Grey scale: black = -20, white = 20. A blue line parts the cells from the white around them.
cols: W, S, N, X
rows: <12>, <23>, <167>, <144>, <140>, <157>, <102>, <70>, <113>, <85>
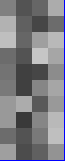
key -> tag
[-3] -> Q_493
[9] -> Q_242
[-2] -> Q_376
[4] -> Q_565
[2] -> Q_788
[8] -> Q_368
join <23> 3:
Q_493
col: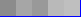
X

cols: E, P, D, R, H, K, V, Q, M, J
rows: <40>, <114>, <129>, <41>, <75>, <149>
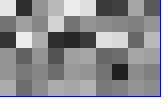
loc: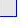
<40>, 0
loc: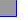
<75>, 4
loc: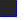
<129>, 4
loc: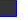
<129>, 0
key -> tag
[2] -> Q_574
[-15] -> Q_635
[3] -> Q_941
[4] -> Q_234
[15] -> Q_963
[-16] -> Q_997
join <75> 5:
Q_941
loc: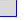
<129>, 7

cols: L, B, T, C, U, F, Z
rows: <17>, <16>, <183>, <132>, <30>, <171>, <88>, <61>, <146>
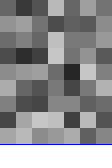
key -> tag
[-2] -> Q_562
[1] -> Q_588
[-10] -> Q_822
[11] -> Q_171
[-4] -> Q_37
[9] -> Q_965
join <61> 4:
Q_822
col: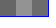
L

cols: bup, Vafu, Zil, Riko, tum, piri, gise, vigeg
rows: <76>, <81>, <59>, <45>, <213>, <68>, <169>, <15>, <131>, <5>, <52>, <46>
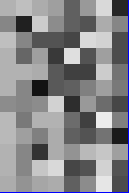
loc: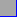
<46>, 2
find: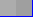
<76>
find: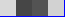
<52>
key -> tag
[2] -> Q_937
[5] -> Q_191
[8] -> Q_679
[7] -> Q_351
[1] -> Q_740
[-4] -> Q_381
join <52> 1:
Q_740

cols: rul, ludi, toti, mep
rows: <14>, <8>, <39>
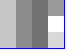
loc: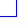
<8>, 3
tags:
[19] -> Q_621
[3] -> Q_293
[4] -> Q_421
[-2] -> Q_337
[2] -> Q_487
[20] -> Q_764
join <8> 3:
Q_764
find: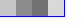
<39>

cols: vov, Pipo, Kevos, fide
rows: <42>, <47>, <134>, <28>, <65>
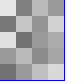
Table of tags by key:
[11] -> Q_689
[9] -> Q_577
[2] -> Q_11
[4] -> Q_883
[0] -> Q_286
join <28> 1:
Q_577
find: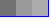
<134>
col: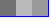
Pipo
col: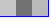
Pipo
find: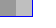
<65>
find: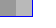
<28>
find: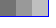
<65>

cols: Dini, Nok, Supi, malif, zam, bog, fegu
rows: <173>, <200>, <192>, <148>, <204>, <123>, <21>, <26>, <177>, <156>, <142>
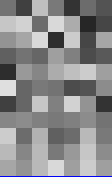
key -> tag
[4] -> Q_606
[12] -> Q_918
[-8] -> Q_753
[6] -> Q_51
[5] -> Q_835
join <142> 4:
Q_835
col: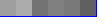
malif
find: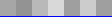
<142>
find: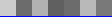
<177>
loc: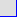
<123>, 0
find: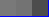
<123>

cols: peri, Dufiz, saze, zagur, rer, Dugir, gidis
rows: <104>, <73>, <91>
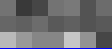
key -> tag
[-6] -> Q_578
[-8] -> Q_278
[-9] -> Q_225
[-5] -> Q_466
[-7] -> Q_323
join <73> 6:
Q_578
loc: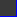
<104>, 1
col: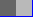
peri
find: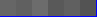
<73>

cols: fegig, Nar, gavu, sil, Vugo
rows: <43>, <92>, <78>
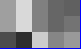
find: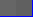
<43>
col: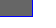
sil
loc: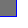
<92>, 4
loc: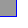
<78>, 4
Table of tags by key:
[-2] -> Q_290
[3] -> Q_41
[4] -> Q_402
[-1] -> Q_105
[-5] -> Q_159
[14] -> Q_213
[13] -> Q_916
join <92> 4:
Q_290
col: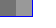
Vugo

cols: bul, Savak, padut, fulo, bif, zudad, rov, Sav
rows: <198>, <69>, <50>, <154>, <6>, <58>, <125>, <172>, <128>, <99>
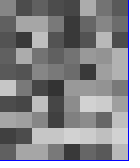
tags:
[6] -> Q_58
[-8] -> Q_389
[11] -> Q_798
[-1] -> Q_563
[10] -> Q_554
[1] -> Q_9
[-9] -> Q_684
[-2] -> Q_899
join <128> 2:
Q_798
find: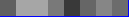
<69>
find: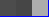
<198>

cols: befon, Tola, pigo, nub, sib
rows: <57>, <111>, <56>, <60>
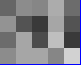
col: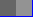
befon
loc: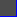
<56>, 2
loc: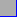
<57>, 3
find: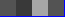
<111>
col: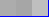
nub
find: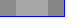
<60>

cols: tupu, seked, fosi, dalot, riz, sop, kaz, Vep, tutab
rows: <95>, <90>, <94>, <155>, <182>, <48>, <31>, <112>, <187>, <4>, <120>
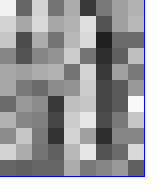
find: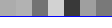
<182>
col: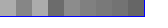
fosi
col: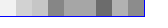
tupu
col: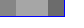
tupu
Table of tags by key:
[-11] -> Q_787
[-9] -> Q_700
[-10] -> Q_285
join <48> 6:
Q_700
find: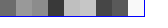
<31>
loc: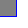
<112>, 2

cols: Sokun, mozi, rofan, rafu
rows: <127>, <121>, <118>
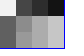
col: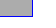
rofan
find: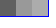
<118>
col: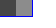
mozi

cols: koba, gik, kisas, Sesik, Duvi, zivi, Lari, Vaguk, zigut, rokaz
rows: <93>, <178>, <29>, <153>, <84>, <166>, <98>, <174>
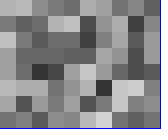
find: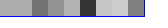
<166>
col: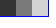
Lari
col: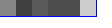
zigut
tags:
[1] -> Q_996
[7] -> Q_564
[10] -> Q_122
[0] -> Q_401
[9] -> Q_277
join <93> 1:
Q_277
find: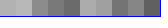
<93>

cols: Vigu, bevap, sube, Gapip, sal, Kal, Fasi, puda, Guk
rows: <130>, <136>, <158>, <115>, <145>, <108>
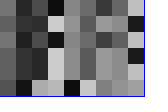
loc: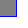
<108>, 6
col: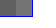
Vigu
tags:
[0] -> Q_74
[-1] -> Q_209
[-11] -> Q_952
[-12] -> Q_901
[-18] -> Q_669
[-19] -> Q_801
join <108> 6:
Q_74

